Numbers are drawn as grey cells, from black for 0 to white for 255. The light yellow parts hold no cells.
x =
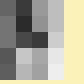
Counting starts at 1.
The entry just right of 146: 190
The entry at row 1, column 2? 58
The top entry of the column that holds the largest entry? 190
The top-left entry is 101
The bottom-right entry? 238
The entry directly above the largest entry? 231

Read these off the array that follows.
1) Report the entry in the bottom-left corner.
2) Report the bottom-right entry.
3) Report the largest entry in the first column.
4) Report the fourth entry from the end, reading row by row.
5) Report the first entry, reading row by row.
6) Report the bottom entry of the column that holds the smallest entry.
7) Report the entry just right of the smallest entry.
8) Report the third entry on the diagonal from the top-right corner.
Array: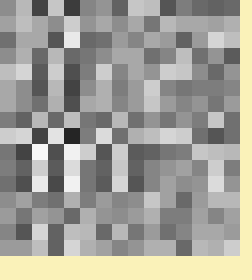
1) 155
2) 205
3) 205
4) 105
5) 141
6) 213
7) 125
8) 155
